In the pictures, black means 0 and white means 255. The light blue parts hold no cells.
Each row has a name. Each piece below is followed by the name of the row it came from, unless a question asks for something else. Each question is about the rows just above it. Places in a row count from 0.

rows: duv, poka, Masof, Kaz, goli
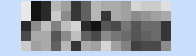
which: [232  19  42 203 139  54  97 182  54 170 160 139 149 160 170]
poka
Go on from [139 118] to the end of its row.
[107  86  97 107  54]
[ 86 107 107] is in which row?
Masof
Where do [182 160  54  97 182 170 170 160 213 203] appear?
duv
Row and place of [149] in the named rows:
poka, 12
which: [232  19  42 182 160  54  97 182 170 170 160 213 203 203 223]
duv

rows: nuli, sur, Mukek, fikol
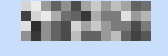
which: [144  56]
fikol
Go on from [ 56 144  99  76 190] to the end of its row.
[ 99  99 154 190  99  66  87]
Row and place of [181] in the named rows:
sur, 12
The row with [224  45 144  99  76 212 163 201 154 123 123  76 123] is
Mukek
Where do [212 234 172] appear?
sur

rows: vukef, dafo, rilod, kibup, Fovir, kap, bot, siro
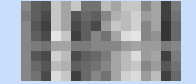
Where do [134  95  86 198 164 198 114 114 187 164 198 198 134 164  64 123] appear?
vukef
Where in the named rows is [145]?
kibup, 13
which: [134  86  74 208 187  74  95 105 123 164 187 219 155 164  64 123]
kap
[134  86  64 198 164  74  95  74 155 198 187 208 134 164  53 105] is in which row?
rilod

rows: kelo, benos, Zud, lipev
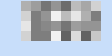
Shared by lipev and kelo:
[210]
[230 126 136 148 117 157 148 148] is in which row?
Zud
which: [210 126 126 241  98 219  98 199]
lipev
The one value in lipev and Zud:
[126]
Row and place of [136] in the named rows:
Zud, 2

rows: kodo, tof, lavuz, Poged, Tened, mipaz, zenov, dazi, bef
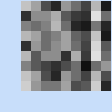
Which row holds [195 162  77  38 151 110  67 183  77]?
dazi
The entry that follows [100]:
[77]
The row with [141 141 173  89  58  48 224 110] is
tof

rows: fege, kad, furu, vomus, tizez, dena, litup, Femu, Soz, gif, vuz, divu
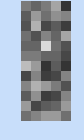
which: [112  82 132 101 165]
vomus
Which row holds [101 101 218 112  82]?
tizez
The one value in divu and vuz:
[154]
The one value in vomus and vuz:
[101]
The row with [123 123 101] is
dena
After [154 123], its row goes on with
[82]

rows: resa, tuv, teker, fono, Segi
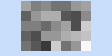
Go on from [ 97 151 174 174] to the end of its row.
[ 87  78 139]
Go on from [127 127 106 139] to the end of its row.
[162  78 205]
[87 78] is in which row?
tuv
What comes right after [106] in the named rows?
[139]
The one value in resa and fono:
[151]
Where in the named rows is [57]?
Segi, 2

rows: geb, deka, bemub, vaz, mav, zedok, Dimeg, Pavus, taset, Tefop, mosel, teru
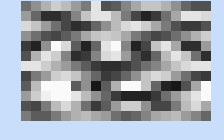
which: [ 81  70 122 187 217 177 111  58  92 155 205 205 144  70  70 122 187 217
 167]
mosel
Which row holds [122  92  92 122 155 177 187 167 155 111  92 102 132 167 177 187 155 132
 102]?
teru
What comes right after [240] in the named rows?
[250]

